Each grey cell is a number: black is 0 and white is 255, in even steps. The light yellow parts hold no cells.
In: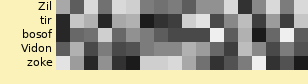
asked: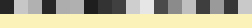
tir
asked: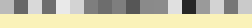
Zil
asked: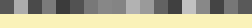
Vidon
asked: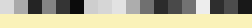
zoke

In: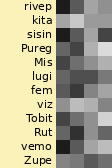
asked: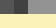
fem
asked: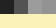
rivep
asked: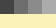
Mis

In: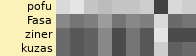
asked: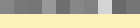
Fasa
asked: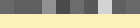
kuzas
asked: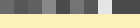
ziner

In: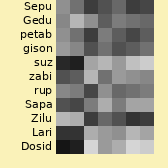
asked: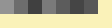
petab
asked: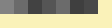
Sepu
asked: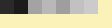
suz

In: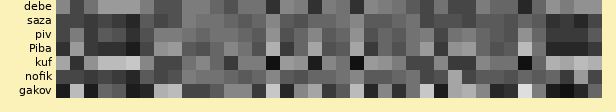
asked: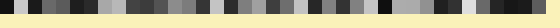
gakov
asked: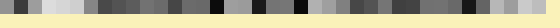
kuf
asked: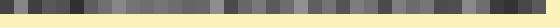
piv
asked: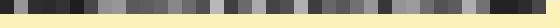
Piba

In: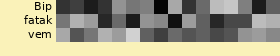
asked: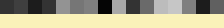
Bip
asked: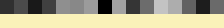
Bip
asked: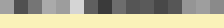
vem

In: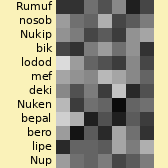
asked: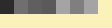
lipe
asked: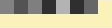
deki
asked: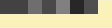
Rumuf
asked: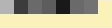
Nuken
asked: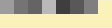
nosob
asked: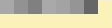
mef

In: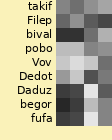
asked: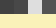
Daduz
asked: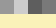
Dedot
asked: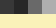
bival
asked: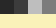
begor
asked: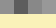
takif

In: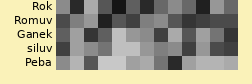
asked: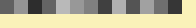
Ganek
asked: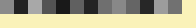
Rok
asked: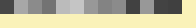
siluv

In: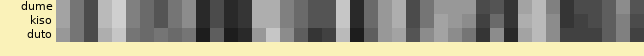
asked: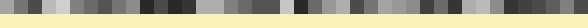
kiso
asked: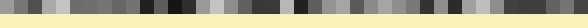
duto

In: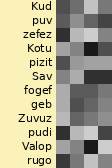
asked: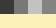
rugo
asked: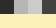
pudi
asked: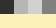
zefez
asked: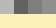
Zuvuz
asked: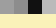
Valop

